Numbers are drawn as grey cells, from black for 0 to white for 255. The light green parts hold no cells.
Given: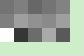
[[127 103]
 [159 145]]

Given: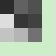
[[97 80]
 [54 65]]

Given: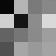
[[180 122]
 [ 20 140]]

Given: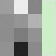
[[236 133]
 [149 178]]

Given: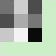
[[206  76]
 [171 119]]

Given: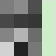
[[139  78]
 [ 59  54]]

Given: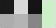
[[216  20]
 [180 134]]

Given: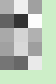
[[239 160]
 [ 51 253]]
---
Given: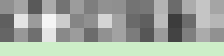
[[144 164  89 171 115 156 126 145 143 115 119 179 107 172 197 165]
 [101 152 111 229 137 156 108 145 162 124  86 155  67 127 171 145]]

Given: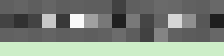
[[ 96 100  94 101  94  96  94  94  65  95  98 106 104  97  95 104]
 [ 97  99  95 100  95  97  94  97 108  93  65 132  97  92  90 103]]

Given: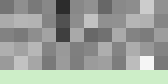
[[116 143 121 136  44 136 145 103 137 141 204 145]
 [130 122 142 163  63 169 104 113 170 131 124 157]
 [154 194 166 121 155 126 155 159 125 188 245 121]]

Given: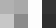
[[177 169 253  53]]

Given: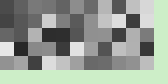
[[ 75  96 121 116  99 141 106 182  85 192 215]
 [102  87 179  45  46  85 144 145  63 176 123]
 [146 164  64 220 194 160 105 108 136 145 189]]

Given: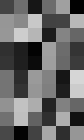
[[ 68 110  22 108 160   1]
 [151 205 182  27 132 102]
 [ 52  31  11 158 105  59]
 [116  51 150 127  30 204]
 [113 191  98  47 175  17]]

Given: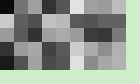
[[ 11 116 159  51  86 226 159 154 188]
 [154  90  50 160 170 156  59  55 121]
 [ 26  83 161  75  85 223 139 167 179]]

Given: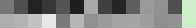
[[119  79  34  55  84  30 168  64  37  95 153 144  79]]
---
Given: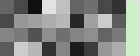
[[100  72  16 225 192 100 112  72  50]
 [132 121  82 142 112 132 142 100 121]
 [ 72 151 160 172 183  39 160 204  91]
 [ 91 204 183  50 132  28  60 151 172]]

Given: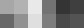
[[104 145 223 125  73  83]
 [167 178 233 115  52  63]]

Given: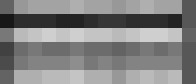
[[ 23  45  45  45  35  35  45  54  54  45  45  45  35  87]
 [ 65 108 120 108 108 120 108 108  99 108 120 108 120  87]
 [ 75 120 131 131 131 142 120 131 120 131 131 131 131  87]
 [ 99 152 163 163 163 175 163 163 152 163 175 163 163  87]
 [ 99 175 175 186 186 196 175 175 152 175 186 175 186  87]
 [120 186 196 207 196 207 196 196 186 196 207 207 196  99]]

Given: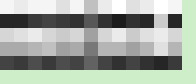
[[ 38  38  58  67  58  49  87  49  28  49  38 203  38]
 [ 67  58  77  58  77  67  98  67  49  67  49  38  58]
 [170 170 181 192 161 170 120 181 181 161 181 224 181]
 [214 224 235 214 203 214 161 214 235 203 224 235 214]
 [245 235 245 245 224 245 192 235 255 224 235 255 245]]

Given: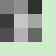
[[125 144  47]
 [ 78 178 102]
 [ 59 197 166]]

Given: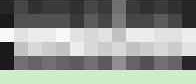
[[ 38  70  49  58  58  49  70  58 112  58  49  58  49  38]
 [ 26  81  81  81  81  58  91  70 123  70  70  91  70  38]
 [ 26 112 100 112 100  91 112  91 142 100  81 112 100  38]
 [ 26 194 216 204 194 236 216 204 216 194 204 216 204 226]
 [248 226 236 236 248 226 216 226 194 236 236 226 226 236]]
